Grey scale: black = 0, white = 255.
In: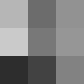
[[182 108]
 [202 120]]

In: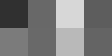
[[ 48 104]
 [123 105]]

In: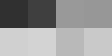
[[ 48  63]
 [208 211]]

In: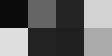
[[ 11 101]
 [222  34]]

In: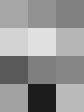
[[166 146]
 [211 225]]

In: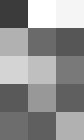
[[ 59 255]
 [177 106]]

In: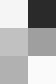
[[245  42]
 [193 159]]

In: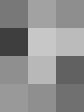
[[120 162]
 [ 62 199]]

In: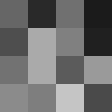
[[102  41]
 [ 78 170]]
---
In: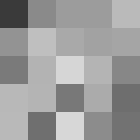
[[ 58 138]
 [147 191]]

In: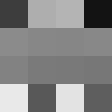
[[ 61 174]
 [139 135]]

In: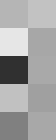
[[181 194]
 [230 167]]

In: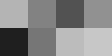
[[180 130]
 [ 31 118]]

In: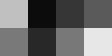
[[192  12]
 [121  40]]

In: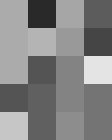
[[171  41]
 [171 180]]

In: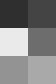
[[ 47  68]
 [234 109]]
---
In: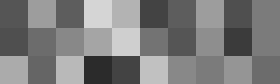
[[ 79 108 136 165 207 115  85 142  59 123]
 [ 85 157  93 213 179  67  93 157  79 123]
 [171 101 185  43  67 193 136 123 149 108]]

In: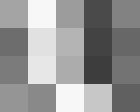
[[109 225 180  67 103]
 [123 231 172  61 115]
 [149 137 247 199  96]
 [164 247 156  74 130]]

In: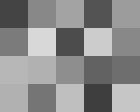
[[ 68 136 163  83 156]
 [123 216  76 204 136]
 [177 117 191  62 198]
 [183 177 142  98 110]]

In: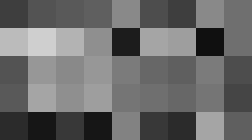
[[ 43  22  56  22 130  56  43 165  95]
 [ 62  83  89  95 137  77  62 137 111]
 [ 83 151 137 151 123 103  95 123  77]
 [ 89 165 143 158 117 111 103 117  69]
 [187 207 179 143  28 165 158  16 111]]

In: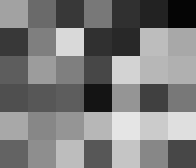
[[ 56 127 217  48  40 189 168]
 [ 79  87  93  20 149  64 120]
 [ 93 156 127  71 211 183 176]
 [ 99 142 189  87 197 135  71]
 [162 106  56 120  48  34   5]
 [168 135 149 183 229 203 223]]

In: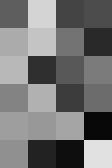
[[ 94 212  68  76]
 [131 177  60 108]
 [144  34  14 225]
 [158 152 165   8]
 [171 196 115  41]
 [184  47  88 123]]

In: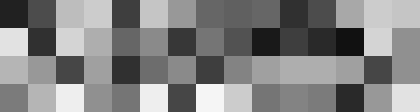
[[ 33  76 189 204  62 197 152 102  96 102  48  76 168 204 197]
 [123 181 238 144 117 238  70 245 204 117 131 123  41 152 226]
 [181 152  70 160  48 109 138  62 131 160 174 174 160  70 144]
 [226  48 212 174 102 138  55 117  82  25  62  41  17 212 144]]
